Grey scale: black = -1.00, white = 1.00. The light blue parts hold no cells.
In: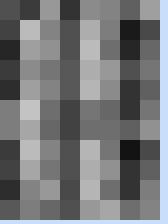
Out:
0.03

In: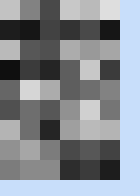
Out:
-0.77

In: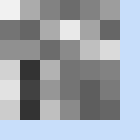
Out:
-0.20

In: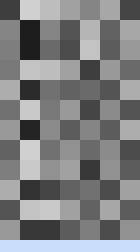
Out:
0.14

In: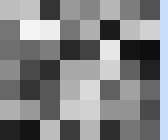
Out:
-0.25
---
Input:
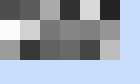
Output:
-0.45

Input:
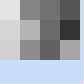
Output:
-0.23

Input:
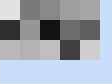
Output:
-0.50

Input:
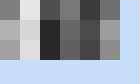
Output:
-0.47

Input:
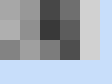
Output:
-0.39

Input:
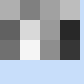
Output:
0.11

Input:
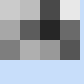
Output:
0.20

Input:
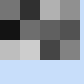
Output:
-0.46

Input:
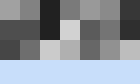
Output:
0.14
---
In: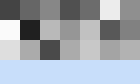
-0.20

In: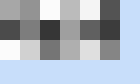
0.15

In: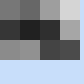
-0.19

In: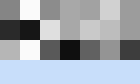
0.96

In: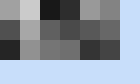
0.59

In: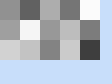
-0.24

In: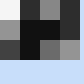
-0.65
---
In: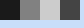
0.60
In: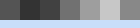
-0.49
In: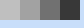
-0.11
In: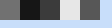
-0.54
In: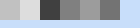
-0.50
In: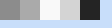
0.95
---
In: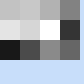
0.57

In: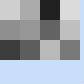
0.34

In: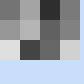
0.29

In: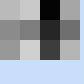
0.57

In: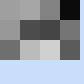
0.30

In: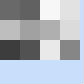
-0.24
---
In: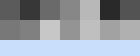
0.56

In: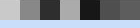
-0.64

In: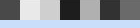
0.62

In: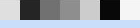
-0.11

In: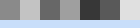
-0.19

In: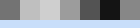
0.62

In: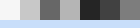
-0.19

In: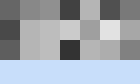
0.48
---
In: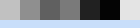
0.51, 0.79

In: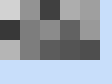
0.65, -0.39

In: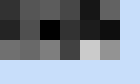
-0.61, 0.15

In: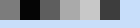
-0.03, -0.52

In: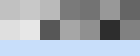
0.51, 0.01

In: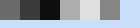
-0.16, 0.04

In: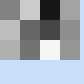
0.01, 0.17

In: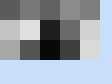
-0.29, 0.70

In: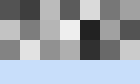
-0.35, 0.59

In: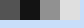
-0.35, 0.75
